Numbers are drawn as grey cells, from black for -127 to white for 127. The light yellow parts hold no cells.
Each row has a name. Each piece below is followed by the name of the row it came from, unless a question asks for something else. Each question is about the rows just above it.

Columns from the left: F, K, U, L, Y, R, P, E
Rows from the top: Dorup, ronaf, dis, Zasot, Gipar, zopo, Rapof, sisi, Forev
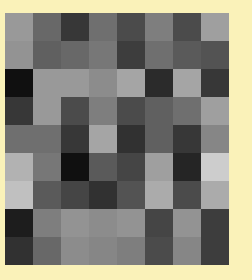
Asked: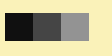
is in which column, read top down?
U
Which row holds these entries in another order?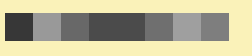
Dorup

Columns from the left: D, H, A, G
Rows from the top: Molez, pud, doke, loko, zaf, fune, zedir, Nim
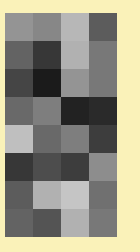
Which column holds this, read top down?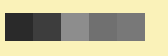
G
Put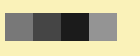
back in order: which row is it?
doke
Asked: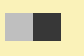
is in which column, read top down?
D

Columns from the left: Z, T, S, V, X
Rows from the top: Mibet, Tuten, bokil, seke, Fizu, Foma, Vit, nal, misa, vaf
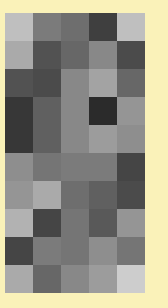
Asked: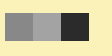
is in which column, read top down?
V
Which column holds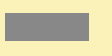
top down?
S
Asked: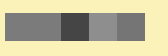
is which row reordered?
Foma
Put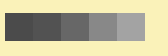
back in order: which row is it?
bokil

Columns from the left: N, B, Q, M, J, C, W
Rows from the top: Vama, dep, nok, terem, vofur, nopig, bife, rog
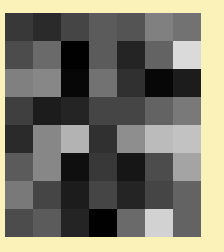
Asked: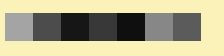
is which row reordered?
nopig
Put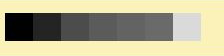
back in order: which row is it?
dep
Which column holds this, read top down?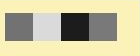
W
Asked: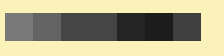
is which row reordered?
terem

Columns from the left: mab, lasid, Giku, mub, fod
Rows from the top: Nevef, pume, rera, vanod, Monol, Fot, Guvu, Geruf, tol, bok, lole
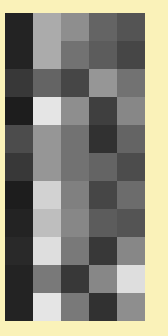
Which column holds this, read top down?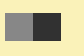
mub
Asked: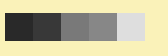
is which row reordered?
tol
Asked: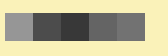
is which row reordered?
Fot
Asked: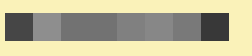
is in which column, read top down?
Giku
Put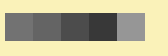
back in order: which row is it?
Fot
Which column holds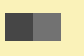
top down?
fod

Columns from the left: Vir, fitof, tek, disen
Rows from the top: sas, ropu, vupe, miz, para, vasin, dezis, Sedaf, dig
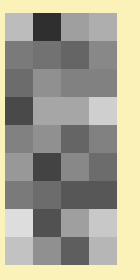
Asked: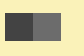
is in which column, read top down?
fitof
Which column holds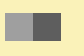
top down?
tek
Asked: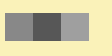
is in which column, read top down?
tek
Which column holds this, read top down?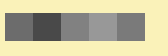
Vir
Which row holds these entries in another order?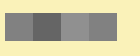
para

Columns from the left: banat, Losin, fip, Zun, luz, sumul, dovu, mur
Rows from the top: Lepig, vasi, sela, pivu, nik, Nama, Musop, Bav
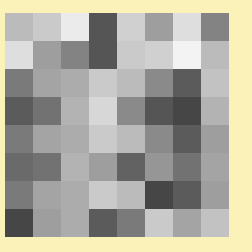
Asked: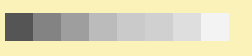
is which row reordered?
vasi
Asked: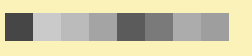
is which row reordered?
Musop

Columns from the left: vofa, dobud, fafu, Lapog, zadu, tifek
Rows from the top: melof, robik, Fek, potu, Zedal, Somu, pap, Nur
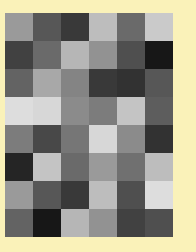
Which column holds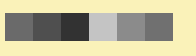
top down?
zadu
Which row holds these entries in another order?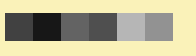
Nur
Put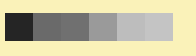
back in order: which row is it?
Somu
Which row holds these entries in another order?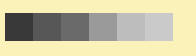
melof
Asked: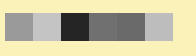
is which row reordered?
Somu
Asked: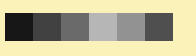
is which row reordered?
robik

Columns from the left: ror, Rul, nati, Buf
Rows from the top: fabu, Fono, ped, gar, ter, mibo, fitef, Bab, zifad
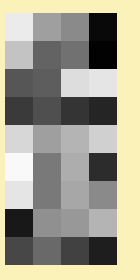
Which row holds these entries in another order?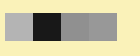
Bab
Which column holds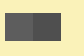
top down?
Rul

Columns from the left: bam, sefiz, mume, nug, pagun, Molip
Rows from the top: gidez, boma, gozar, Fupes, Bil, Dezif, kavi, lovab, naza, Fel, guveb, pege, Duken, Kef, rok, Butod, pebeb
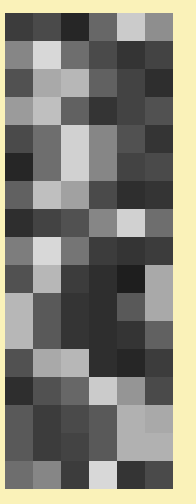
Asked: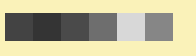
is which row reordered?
boma
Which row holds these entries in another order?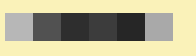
Duken
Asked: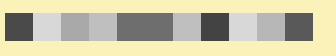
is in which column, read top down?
sefiz
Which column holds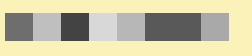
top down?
sefiz
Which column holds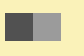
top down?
bam
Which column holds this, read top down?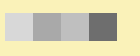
sefiz
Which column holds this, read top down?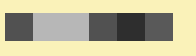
bam

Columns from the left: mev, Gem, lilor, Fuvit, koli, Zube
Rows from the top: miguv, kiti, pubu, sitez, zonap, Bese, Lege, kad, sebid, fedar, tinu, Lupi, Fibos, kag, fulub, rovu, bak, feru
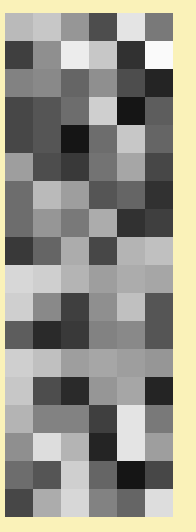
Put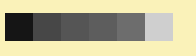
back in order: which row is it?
sitez
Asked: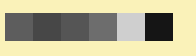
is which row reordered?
sitez
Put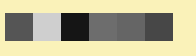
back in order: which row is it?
bak

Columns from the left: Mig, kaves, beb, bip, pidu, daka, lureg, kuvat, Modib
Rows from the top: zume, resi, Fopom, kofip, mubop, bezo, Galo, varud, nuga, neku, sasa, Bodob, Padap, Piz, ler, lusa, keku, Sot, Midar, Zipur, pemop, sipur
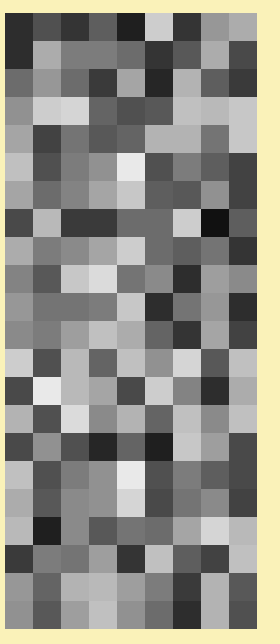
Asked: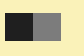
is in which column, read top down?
kaves
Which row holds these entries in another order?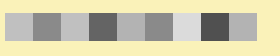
ler
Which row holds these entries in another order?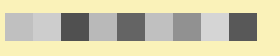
Padap

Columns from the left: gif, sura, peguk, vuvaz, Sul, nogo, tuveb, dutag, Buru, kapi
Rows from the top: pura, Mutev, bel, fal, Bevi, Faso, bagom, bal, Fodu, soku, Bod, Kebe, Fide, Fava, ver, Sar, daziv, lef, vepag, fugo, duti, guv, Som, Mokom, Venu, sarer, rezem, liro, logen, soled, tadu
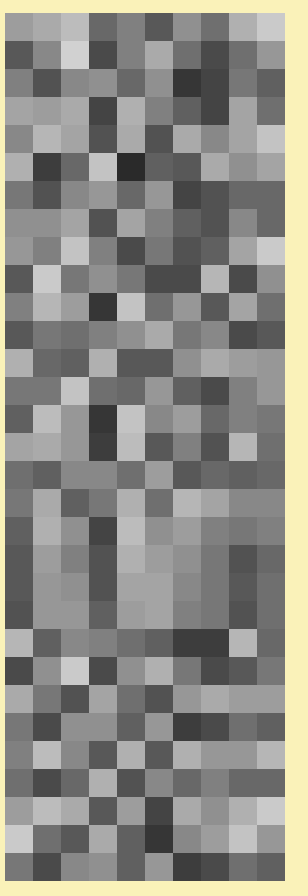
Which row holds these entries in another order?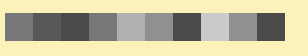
Mokom
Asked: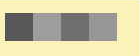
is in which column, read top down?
Buru
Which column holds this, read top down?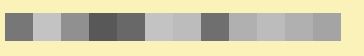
Sul
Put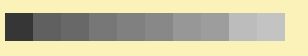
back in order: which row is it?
ver
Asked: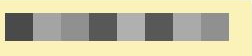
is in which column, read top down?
vuvaz

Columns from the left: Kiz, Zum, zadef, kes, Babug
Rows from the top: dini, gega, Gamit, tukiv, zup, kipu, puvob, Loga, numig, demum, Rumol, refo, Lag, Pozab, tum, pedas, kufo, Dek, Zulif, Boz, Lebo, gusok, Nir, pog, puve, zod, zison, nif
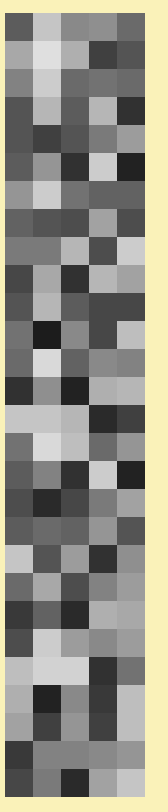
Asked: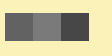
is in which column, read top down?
Kiz
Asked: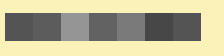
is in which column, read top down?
Kiz

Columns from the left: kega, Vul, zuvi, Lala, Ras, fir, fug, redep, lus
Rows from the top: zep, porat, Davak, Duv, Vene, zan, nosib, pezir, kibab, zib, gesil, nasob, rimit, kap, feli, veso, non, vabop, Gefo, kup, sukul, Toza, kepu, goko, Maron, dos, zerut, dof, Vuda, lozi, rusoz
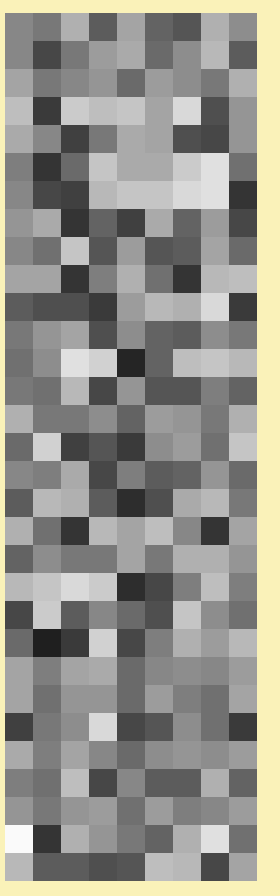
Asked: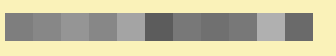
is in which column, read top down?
kega
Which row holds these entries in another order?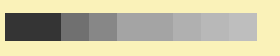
Gefo
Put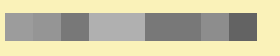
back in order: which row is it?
feli

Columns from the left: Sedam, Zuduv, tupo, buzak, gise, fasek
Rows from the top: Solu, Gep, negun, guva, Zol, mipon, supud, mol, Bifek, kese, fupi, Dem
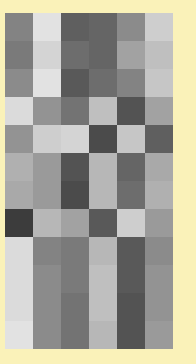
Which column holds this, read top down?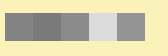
Sedam
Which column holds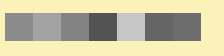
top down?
gise
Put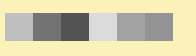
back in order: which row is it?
guva

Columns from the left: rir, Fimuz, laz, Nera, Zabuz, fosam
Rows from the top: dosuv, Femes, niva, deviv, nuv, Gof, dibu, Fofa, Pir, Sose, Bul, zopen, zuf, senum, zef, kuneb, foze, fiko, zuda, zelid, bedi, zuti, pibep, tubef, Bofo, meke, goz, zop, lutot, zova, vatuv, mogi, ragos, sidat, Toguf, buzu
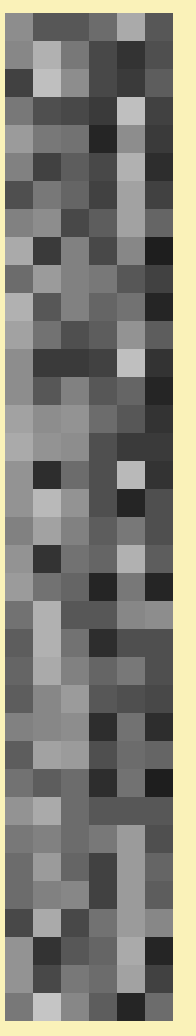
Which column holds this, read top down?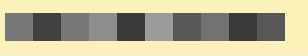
Fimuz
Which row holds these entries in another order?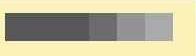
lutot
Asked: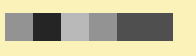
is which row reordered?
fiko
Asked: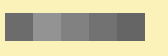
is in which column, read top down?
laz
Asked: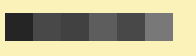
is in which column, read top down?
Nera
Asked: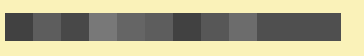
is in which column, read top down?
Nera

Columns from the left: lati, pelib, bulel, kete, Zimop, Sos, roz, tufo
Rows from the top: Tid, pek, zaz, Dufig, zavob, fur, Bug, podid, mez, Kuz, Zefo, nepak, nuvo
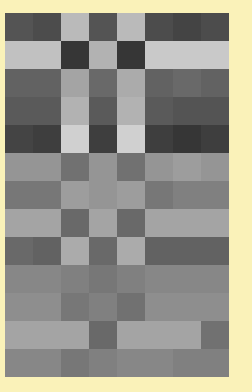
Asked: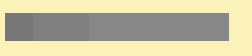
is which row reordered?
Kuz
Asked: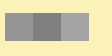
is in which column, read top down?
tufo
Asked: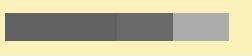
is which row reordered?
mez
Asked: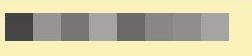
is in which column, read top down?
lati
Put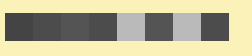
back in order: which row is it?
Tid
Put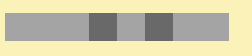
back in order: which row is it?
podid
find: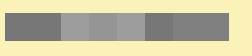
Bug

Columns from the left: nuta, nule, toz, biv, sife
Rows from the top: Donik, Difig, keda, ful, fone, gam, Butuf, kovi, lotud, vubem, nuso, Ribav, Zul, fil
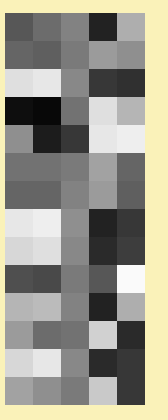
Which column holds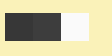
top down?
sife
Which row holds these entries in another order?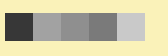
fil
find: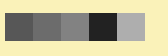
Donik
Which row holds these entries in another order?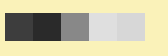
lotud
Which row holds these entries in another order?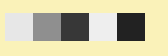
kovi
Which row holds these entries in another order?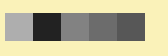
Donik
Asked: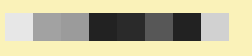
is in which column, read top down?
biv

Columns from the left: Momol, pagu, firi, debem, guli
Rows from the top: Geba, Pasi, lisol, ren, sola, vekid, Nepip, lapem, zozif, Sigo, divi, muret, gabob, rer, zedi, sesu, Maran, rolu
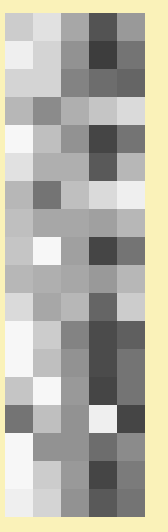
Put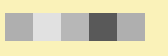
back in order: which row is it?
vekid
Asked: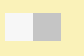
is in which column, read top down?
Momol
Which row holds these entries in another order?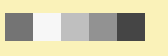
sola
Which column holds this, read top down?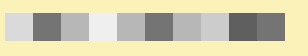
guli

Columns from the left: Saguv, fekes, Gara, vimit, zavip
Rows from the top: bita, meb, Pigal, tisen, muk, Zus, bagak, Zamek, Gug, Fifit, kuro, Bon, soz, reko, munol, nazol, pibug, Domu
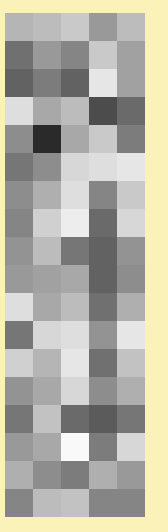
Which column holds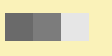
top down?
zavip
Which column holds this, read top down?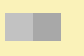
fekes
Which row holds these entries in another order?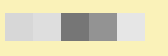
Bon
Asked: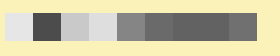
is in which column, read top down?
vimit
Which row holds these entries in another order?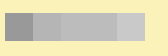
bita
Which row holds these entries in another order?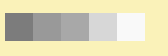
nazol
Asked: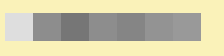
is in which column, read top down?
Saguv

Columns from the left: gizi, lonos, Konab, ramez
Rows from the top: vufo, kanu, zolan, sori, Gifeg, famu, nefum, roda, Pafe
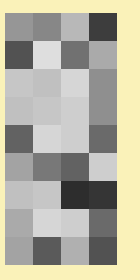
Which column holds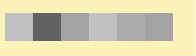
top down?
gizi
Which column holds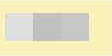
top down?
lonos
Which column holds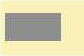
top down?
ramez
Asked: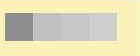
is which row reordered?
sori
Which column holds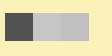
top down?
gizi
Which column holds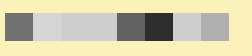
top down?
Konab
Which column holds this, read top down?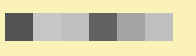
gizi

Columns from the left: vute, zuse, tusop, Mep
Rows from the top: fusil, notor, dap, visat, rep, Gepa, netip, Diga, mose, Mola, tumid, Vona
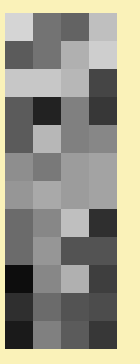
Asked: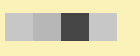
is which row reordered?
dap
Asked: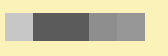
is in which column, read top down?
vute
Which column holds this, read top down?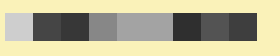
Mep
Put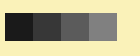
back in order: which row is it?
Vona
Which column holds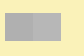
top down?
tusop

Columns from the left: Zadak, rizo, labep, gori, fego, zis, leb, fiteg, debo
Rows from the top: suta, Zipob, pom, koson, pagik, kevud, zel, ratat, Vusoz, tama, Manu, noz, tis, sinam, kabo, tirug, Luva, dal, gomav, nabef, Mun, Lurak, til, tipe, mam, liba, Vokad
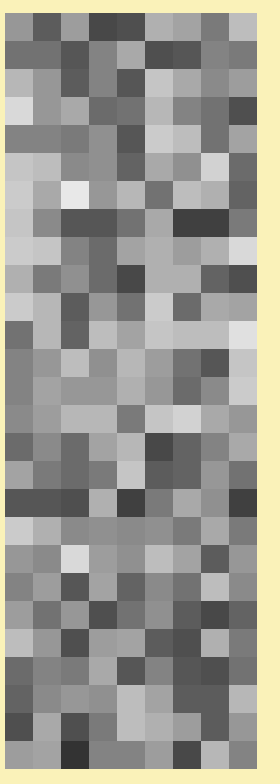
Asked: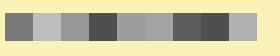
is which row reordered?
til
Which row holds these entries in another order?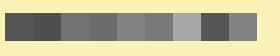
tipe
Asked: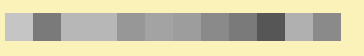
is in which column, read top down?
rizo
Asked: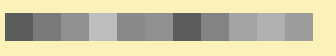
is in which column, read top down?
zis
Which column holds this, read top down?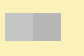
zis
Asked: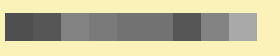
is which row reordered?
Zipob
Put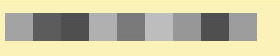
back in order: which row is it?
til

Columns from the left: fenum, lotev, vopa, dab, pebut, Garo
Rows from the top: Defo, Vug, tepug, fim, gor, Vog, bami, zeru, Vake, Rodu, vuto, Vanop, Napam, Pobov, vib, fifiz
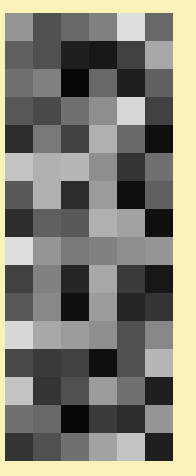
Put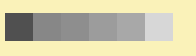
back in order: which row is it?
Vanop
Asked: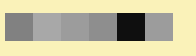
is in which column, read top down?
dab
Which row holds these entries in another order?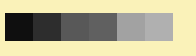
zeru
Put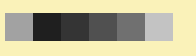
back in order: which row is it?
fifiz

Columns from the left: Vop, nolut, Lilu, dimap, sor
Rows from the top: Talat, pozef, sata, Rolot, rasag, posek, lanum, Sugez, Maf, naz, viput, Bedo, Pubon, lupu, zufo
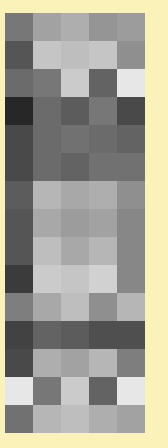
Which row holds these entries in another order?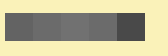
rasag
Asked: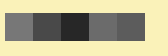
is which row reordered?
Rolot
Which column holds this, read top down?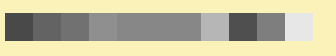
sor

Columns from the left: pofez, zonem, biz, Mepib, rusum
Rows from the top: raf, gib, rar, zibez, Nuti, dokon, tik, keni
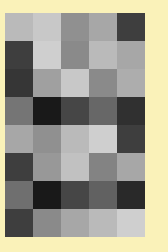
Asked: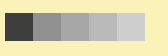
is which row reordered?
Nuti
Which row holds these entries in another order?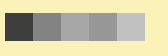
dokon
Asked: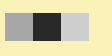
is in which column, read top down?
rusum
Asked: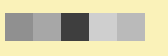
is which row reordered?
Nuti
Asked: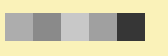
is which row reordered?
rar

